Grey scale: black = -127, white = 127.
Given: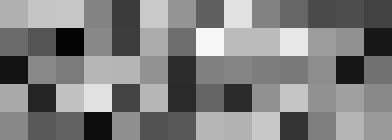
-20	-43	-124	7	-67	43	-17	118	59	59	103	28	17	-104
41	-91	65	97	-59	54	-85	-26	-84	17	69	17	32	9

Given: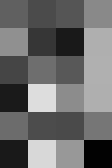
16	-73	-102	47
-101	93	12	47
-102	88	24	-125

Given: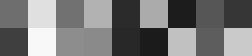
-64	120	13	10	-87	-100	65	-34	74

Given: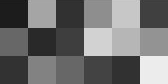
-24	-86	-65	82	54	19

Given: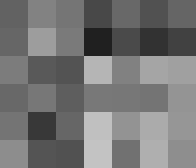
-25	29	-5	-95	-53	-77	-62
-23	-8	-33	-7	-8	-11	20
13	-43	-46	67	-14	47	14

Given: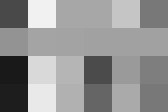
19	36	35	33	33	33
-98	105	49	-26	42	-7

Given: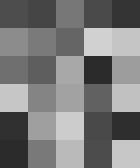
12	-5	-26	81	69
70	4	34	-30	65
-84	-6	58	-51	71

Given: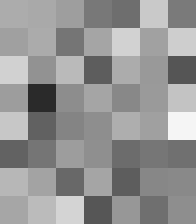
32	43	-10	37	82	33	78
29	-85	13	37	8	26	67
-29	-10	29	15	-19	-9	-15
38	59	84	-41	23	-16	14
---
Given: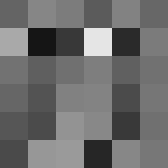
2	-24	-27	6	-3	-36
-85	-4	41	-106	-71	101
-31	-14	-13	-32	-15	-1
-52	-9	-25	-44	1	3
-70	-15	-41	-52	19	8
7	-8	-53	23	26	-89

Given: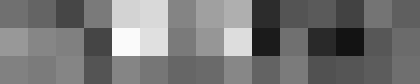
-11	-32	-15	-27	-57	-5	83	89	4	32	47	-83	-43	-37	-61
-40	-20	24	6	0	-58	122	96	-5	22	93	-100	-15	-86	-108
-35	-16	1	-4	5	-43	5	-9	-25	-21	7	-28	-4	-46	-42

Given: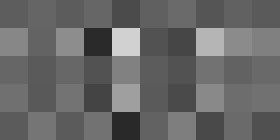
-30	-37	-34	-26	-35	-25	-52	-31	-21	-42
11	0	7	-28	13	-85	81	-45	-57	53
-29	-22	-25	-37	-24	-45	1	-35	-45	-13
-18	-14	-15	-38	-12	-59	31	-37	-53	9
-21	-47	-36	-10	-36	-13	-86	-29	-1	-54

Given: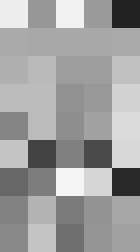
27	-93	109	23	113
41	42	42	40	41
30	64	48	58	29
24	83	60	60	17
34	91	5	59	14
-53	88	68	-60	0
86	-87	-24	-2	117
19	39	2	51	-4
21	33	9	68	-16

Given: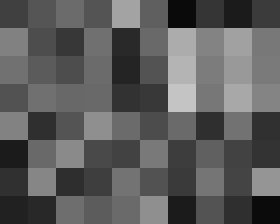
-100	-68	-63	-42	-20	-43	35	-32	-117	-74
33	-7	1	-50	-72	-15	-86	-22	44	3
25	-5	-14	-36	-50	-20	-91	-44	52	-3
40	4	-45	-15	-23	-22	-77	-71	68	-8
-13	-79	2	-80	-43	15	-20	-51	-21	-80
-61	-76	-100	-22	10	-54	-61	-6	-66	-31
-59	21	-79	6	-81	-65	-12	-45	-69	-10
-80	-116	-94	-87	-17	-35	-21	15	-100	-44

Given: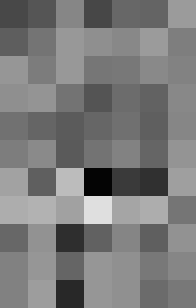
-27	27	-55	-42	6	-56	-24
27	-1	-33	-11	24	15	8
9	2	22	-3	24	-9	-7
-29	8	15	20	-12	-43	-19
-32	6	-14	-26	-36	-25	-15
-26	20	-2	10	-37	-12	2
-79	31	34	-32	60	-123	-69
45	-10	45	50	33	95	37
-32	18	-24	18	-81	-30	5
-7	6	1	22	-26	22	16
-20	-7	1	29	-87	22	16

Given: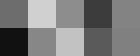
-67	3	-18	80	13
-37	0	-110	7	66
